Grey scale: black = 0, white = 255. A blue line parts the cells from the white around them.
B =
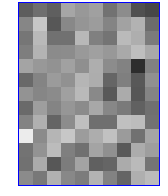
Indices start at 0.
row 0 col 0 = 93
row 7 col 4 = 139
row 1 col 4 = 149
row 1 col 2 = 87
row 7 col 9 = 112
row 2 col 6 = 116
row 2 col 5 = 128
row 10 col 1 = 147
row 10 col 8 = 172
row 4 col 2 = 146
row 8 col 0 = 131
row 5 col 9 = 144
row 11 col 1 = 171
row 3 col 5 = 160
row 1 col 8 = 178
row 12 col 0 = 139
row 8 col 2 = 100
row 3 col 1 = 179
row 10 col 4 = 112
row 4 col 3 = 161
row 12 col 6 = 130
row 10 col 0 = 115
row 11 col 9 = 117
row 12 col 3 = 136
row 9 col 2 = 181
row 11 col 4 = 163
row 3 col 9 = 169
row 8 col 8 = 188
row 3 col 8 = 190
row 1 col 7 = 162
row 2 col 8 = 174
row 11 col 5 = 96
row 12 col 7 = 100
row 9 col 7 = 155
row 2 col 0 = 118

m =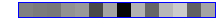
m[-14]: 129
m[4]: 153
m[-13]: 123
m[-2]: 97

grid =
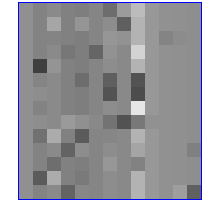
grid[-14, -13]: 144
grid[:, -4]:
[152, 152, 152, 152, 152, 152, 152, 152, 145, 152, 152, 152, 152, 152]
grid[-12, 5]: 133
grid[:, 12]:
[142, 142, 142, 142, 142, 142, 142, 142, 142, 142, 128, 142, 142, 96]
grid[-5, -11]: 172
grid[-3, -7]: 151
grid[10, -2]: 144
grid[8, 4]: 144
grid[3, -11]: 138
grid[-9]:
[144, 132, 138, 129, 109, 133, 95, 137, 83, 152, 145, 144, 142]
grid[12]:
[144, 91, 172, 129, 122, 133, 141, 137, 179, 152, 145, 144, 142]
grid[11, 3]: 129
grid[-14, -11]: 138
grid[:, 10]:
[145, 145, 132, 145, 145, 145, 145, 145, 145, 145, 145, 145, 145, 145]
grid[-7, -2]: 144
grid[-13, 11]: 144
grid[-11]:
[144, 131, 138, 119, 126, 101, 146, 137, 211, 152, 145, 144, 142]
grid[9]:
[144, 113, 172, 129, 91, 133, 134, 137, 179, 152, 145, 144, 142]
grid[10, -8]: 133
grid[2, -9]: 126
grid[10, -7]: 141
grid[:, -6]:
[155, 95, 146, 137, 137, 137, 137, 137, 82, 137, 137, 137, 137, 137]
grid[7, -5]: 230
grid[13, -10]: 99
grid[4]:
[144, 63, 148, 129, 126, 133, 141, 137, 179, 152, 145, 144, 142]

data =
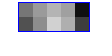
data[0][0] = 118
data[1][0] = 81
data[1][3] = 175

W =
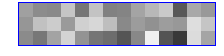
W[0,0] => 160
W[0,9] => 184
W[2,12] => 220
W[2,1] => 119
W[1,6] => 190
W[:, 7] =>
[132, 137, 85]
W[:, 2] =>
[137, 204, 163]
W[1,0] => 150
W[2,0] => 139
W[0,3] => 197
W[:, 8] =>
[164, 156, 136]
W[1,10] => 157
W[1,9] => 145
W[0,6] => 129

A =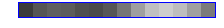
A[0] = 59
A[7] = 118
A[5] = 74
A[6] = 87

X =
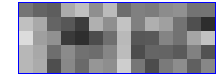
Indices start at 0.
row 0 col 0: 117
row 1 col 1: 169
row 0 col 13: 116
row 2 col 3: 58
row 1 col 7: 195
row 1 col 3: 87
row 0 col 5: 143
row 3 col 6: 134
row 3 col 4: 113
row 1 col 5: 176
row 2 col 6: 111
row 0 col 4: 192
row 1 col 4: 60
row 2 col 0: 220
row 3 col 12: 129
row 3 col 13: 82
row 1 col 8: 128
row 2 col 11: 114
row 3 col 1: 168
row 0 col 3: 171
